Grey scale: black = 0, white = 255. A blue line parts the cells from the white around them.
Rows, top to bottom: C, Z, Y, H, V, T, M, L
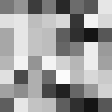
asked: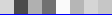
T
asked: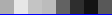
Y
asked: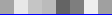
H

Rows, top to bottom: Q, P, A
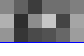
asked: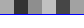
P
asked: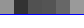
A

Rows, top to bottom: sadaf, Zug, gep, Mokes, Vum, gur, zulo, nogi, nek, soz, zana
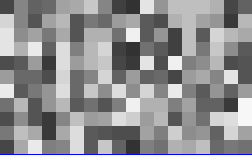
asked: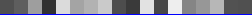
Vum
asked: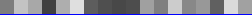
soz
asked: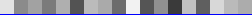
gep
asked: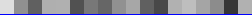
Zug
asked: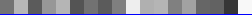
nogi

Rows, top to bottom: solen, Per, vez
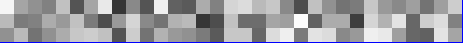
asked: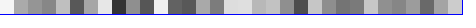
solen
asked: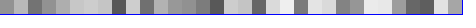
vez
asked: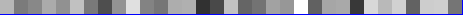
Per

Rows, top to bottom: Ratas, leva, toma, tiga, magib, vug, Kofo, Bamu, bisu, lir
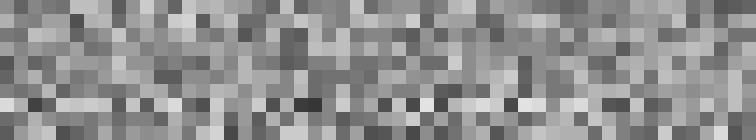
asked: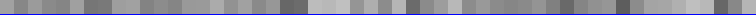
tiga
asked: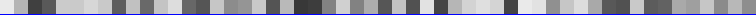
Bamu
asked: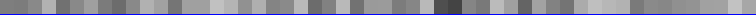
Kofo
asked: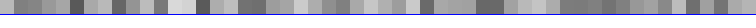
leva
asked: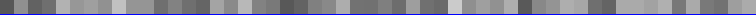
magib

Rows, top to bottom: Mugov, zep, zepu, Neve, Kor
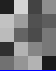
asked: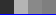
Neve
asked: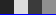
Mugov
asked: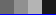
Kor

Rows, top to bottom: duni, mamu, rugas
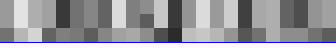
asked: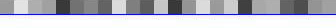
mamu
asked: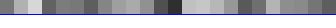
rugas

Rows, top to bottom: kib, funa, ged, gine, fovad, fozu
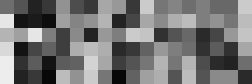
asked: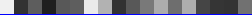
fovad
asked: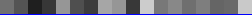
kib
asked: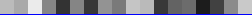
ged

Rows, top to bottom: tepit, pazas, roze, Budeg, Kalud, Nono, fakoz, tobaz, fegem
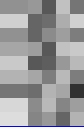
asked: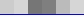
pazas
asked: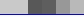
Kalud
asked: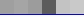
Budeg

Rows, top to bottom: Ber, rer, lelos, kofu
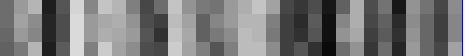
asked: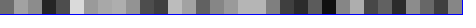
rer
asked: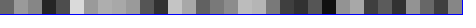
lelos
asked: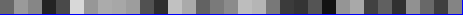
lelos
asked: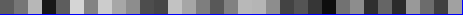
kofu

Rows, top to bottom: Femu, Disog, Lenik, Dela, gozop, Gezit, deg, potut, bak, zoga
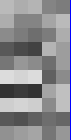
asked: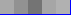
Disog
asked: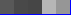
Dela
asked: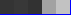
deg
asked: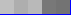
Femu

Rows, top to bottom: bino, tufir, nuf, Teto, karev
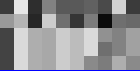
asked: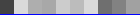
Teto
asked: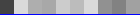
nuf
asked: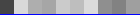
nuf
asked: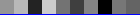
tufir

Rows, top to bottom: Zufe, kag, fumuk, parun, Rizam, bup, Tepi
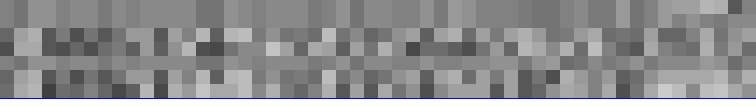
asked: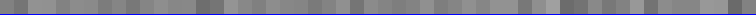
Rizam
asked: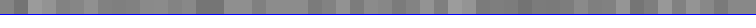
kag
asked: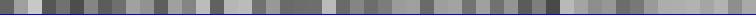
bup
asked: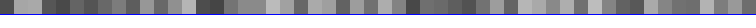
parun

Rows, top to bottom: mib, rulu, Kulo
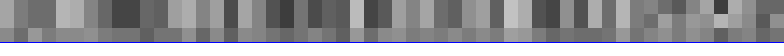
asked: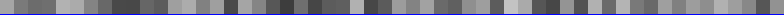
rulu
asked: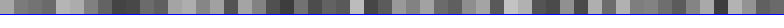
mib
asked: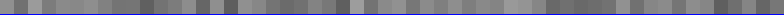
Kulo

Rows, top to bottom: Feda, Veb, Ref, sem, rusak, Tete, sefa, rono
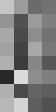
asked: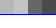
rono
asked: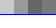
Feda
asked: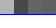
sefa
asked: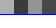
rusak

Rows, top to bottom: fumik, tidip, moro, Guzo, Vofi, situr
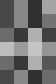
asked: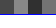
tidip
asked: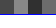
situr
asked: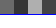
moro
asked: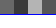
Vofi
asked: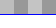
Guzo

